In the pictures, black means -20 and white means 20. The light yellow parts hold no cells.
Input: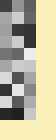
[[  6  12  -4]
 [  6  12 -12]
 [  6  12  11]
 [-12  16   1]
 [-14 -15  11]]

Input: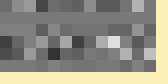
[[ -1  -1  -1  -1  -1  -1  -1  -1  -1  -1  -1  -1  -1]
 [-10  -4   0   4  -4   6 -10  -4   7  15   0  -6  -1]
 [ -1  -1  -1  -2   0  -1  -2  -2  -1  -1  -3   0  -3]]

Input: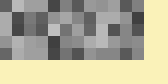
[[  7  -8  -1  -5   3   6   1  -5   7   7   3 -10]
 [  3   8   5   4 -10   1   2   7   9   4   1   2]]

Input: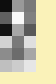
[[-5 19  0]
 [13 -1 15]
 [10 12 16]]

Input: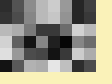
[[-12  -8   1   9  11   3 -14 -11]
 [ 13  -5 -17   1 -15 -19   1  -3]
 [-17  -6   8   7  16  10 -13  -8]]

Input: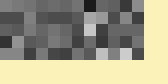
[[ -8  -8   0  -7  -8  -8  -6   6   4  -8   1 -10]
 [-12   3  -6  -5  -1  -3 -10  -3 -11  -5  -9  -2]]

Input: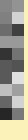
[[  0  13]
 [  4   4]
 [ -6  -7]
 [ 10   5]
 [-14  -1]]

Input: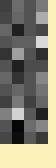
[[ -9  -4  -7   7]
 [ -7  -5  -5  14]
 [ -7 -15  -8  -8]
 [ -7  -4  -7  -2]
 [  0  13  -6 -15]
 [ -9 -18  -6 -11]]

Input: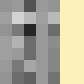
[[ 5 13  9  5  9]
 [ 5  8 -3  4  2]
 [ 4 -1  6  4  1]]
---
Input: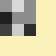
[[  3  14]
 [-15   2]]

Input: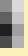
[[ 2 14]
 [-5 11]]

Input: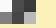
[[19 -8]
 [ 0 -9]]

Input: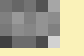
[[-2 -4]
 [ 0  4]]

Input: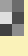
[[ 5 -3]
 [15 -8]]

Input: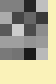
[[ 0  0]
 [ 7 -9]]
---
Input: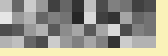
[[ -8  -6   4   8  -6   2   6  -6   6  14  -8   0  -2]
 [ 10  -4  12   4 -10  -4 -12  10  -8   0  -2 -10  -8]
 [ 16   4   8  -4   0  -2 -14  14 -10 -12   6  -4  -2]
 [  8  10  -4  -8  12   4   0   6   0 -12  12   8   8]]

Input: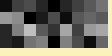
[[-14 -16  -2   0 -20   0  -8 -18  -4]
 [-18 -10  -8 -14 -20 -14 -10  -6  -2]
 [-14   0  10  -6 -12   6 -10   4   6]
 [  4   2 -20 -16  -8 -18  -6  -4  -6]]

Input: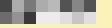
[[ -3   3 -11  17  17  15  11  15]
 [ -9   7  -1   7   9  -7   1  -7]]

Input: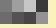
[[ -3  -7  -9   3]
 [ -1   5  11 -11]]

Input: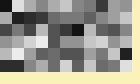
[[  7 -15 -13 -11  -3  -1  -1  -5   1   5  11]
 [-13 -13   1   7  -3  13  -5  11  -3  -1  15]
 [ -9  -1  -9   9  -7 -11 -17   9  -5  -7   1]
 [  3   7  13  17  -7   3   3  11  13   3   9]
 [-17  15   7   1   7  11   1  -1 -11   5   3]
 [  9  17   5  -5  -3  -7  -7   5  -1  11 -15]]

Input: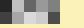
[[-10   6  14  12  -8]
 [-14  10  -4   4   0]]

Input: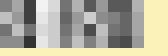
[[  2   2 -12  16  12   0  10   0   8  -6  -8   4]
 [ 10   4 -10  16  12  -4   4  12   2   0  -4   6]
 [  0   6 -10  18  14  -2   8  -6   4  -6  -6   8]
 [ -2  10  -2  14  12  -2   6  -8  10  -2  -4   6]]
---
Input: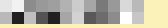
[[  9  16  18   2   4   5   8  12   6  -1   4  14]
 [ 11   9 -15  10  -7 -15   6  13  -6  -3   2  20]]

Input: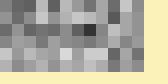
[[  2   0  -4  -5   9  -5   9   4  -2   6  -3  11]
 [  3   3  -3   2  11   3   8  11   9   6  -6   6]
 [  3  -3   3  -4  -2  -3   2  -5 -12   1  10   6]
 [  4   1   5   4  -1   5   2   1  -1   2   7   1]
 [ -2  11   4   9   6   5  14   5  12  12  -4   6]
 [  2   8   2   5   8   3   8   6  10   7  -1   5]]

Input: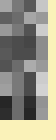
[[ 11   6  -1  -6]
 [  4  -5  -3   6]
 [ 12   4  -1  -7]
 [  2  -7  -8  -9]
 [  2  -6  -8  -8]
 [  4  -7  -3   7]
 [ 12   4  -1  -8]
 [ 13   5  -1  -8]
 [  3 -14  -3 -13]
 [  4 -13  -3 -14]]

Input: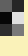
[[-14  -5]
 [ 15 -19]
 [ -1 -13]]

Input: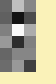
[[  1  -4  10]
 [ -8  -5 -17]
 [  7   0  19]
 [  0   4 -13]
 [  1  -4   1]
 [-10  -3   4]]

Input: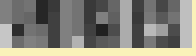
[[ 10   0  -3  -2 -14 -11   0  -2 -11  -9  -4   7 -10  -2  -9  -4]
 [ 10   0  -3  -4 -14 -10   0  -2 -11   0  -5   7 -11  -1  -6  -2]
 [ 10  11 -13  -2  -3 -10   0  -2 -10 -15  -8   7 -10   9   5  -8]
 [ 10  11  -3   0  -1 -10   0   8  -9  -6  -5   7 -10  -1  -8 -10]]

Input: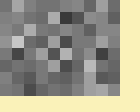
[[ -3  -2   6   0  -2  -2   0   1  -4   5]
 [ -5   0   1  -2  -3   7 -11  -7   2   1]
 [  1   1  -1   7  -1  -2   1  -1  -5   1]
 [  0   3  11  -3  -5   5  -8  -1  -1   5]
 [ -3  -1  -9  -1   5  -7   8  -2   2 -10]
 [ -4  -4  -2  -3  -1   5  -8  -4   9  -2]
 [ -5   0  -4  -6  -1  -4  -5  -2   5  -6]
 [  1  -1  -2  -8  -4  -2  -3   0   5   6]]

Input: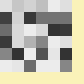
[[ 15  15  11  13  10  17]
 [ -2 -10  13 -11  -2  -2]
 [-11  -3  14  17  14 -12]
 [ 15 -11  14   8   1  17]
 [-12   1 -12  17  -7  16]
 [  1  17  16  -3  17  17]]

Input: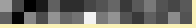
[[ -6   5  -9 -20 -16  -5 -13 -13  -9  -7  -4 -11  -6  -1  -7  -9]
 [ -7  -5 -19   1  -8   3  -4  -2  18  -1   3  -7 -11  -5  -8   2]]
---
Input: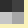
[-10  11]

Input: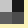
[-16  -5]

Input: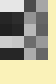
[  6   3 -14  12]

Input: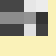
[ 17   3 -10]

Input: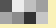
[  5 -12]

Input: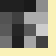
[  2   7 -14  -2]
